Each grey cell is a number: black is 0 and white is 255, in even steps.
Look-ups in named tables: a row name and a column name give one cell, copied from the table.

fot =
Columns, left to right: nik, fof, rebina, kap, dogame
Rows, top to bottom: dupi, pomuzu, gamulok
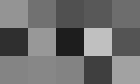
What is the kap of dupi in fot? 88
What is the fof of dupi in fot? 113
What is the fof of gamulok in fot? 135
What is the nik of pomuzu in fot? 47
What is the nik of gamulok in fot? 132
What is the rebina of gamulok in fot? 131
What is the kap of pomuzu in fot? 192

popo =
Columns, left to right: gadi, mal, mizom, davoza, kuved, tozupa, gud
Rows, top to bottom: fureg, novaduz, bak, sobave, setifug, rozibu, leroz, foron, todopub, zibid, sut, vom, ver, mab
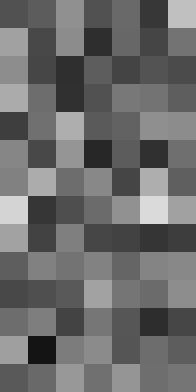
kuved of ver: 85
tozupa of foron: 218
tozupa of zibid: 132
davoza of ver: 139
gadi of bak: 141
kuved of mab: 149
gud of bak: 75
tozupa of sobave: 115
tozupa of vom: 45
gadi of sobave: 171
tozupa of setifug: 143
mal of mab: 105
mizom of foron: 78
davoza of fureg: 81
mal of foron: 54
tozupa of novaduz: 69
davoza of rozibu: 39
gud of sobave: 94
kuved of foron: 145
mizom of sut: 89
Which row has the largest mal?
leroz

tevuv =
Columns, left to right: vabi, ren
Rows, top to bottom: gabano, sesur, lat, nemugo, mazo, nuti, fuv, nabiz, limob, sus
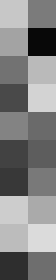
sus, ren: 110
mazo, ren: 106
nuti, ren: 93
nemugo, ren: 211
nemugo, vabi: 73
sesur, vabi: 163
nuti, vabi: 66
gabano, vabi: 199
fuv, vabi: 56
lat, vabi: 114
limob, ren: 219
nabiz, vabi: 205
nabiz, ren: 170
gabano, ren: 123
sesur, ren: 8

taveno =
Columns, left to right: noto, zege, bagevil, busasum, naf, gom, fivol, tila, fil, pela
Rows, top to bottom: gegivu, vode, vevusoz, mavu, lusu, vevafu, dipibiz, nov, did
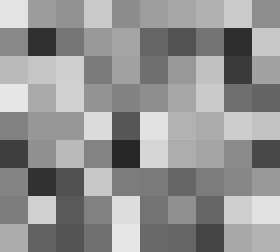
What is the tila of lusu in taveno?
171
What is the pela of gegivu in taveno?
142
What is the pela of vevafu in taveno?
72
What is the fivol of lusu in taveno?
178
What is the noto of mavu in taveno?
230
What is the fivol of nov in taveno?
143
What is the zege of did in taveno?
98
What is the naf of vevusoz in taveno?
161
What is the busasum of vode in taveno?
153
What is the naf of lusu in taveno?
86
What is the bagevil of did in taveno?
85
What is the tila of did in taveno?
68
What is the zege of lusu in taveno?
151

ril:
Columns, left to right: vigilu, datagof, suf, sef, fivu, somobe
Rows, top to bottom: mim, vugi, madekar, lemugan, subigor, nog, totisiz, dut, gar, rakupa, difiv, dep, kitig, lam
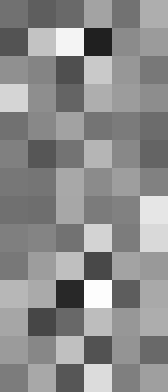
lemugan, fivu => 156
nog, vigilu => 128
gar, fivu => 124
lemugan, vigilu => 213
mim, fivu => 114
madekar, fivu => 151
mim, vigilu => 113
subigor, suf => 162
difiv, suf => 40
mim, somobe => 174
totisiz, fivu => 158
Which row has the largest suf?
vugi

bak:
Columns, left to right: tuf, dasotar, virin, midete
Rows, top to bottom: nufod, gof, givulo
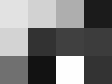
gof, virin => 64
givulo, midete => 51
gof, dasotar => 50
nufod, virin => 174
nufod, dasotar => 210
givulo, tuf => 112
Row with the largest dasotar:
nufod

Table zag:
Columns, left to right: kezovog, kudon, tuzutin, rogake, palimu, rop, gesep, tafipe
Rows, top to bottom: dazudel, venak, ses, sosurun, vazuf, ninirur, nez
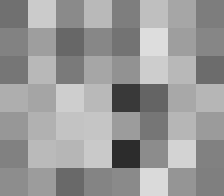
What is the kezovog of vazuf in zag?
151
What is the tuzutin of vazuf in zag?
195
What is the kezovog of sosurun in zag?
174
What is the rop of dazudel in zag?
191
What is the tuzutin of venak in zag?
103
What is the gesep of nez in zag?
149
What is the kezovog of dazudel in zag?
112
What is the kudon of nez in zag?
156
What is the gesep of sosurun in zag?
168
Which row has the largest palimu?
vazuf

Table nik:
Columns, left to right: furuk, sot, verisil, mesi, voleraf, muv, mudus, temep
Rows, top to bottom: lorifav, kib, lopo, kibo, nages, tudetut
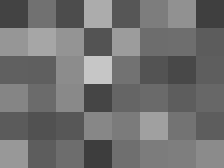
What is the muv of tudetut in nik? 124
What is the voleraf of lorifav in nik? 86
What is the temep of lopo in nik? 94
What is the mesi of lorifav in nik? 172
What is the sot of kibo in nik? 107
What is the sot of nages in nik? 81
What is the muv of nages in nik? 160
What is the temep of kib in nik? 92
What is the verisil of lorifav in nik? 76
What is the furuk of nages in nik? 91

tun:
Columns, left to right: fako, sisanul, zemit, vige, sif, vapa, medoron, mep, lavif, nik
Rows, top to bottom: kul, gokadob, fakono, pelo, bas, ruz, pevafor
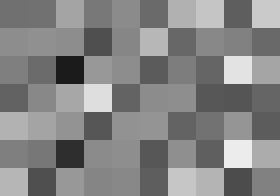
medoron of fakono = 125
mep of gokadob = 136
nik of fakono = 165
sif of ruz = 142
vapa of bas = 148
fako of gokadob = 141
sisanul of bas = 164
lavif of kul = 94
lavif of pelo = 85
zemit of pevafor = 152
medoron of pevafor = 198
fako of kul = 112
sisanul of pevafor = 79
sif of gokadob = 134
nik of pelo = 101
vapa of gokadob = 183
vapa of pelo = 140
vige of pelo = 222
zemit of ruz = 46
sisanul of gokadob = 144

